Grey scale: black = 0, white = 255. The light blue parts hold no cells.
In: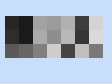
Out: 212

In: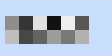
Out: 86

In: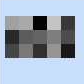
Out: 56

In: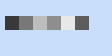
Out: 93

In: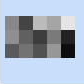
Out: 229

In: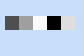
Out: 222

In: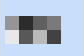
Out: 122
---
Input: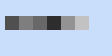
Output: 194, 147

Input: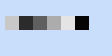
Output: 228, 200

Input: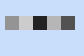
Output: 204, 182

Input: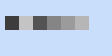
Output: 196, 182

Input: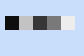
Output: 237, 195

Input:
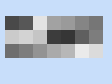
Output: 234, 227

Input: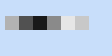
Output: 230, 200

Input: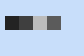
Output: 188, 91

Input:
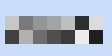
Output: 236, 220

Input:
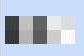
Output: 249, 234
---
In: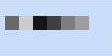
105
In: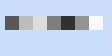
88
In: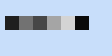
31
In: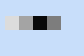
220
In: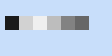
26
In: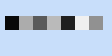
9
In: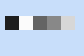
30
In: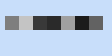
126
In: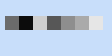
107
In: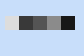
221
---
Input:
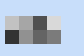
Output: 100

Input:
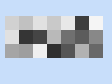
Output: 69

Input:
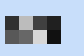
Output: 215

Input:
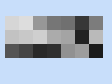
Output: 207

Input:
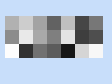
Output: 169

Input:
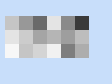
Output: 165

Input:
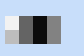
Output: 12

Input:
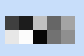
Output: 8
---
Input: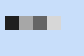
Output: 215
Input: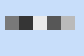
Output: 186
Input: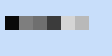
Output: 185
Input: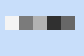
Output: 103
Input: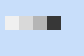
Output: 55
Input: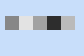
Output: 186
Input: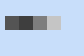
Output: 197
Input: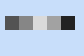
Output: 34
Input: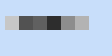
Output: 179
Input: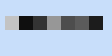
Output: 28
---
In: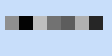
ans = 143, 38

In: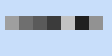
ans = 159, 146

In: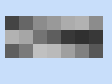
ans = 68, 87

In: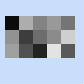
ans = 12, 89

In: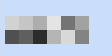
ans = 210, 131

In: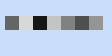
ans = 101, 149

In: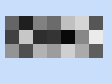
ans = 101, 94

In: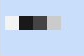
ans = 243, 203

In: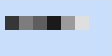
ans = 54, 223
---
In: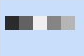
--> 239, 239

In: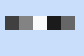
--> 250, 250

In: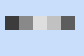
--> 222, 222

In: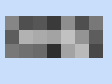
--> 163, 193

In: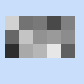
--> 146, 231

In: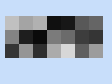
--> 123, 215

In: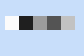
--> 156, 251

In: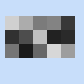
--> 192, 215

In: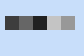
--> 33, 196
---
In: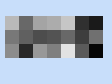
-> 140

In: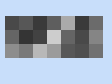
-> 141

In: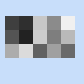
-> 172

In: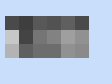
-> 179

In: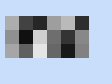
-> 166

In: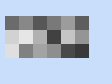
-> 223

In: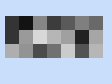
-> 174

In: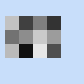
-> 186

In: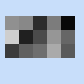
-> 59

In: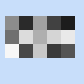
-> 247
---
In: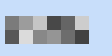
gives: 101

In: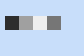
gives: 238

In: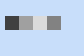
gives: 219

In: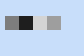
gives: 212

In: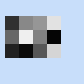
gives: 150

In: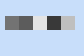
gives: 57

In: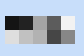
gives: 92

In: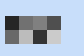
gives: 128
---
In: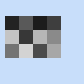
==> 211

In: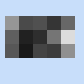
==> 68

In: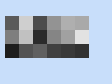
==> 64

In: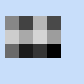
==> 27

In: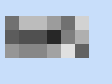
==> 162

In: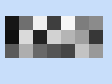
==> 69

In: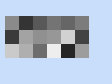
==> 238
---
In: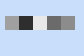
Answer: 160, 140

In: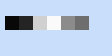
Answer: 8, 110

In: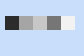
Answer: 44, 242

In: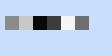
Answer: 139, 111

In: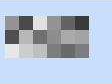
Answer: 148, 125

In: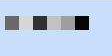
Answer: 105, 5

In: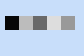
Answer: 7, 153
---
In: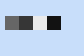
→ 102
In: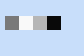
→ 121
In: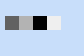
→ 98
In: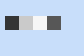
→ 53
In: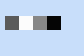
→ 90
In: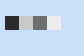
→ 43
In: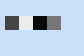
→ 69
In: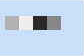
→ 177
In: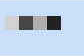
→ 209
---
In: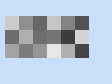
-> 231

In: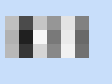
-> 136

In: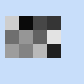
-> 131

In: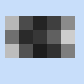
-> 29

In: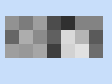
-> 210

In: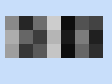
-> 13
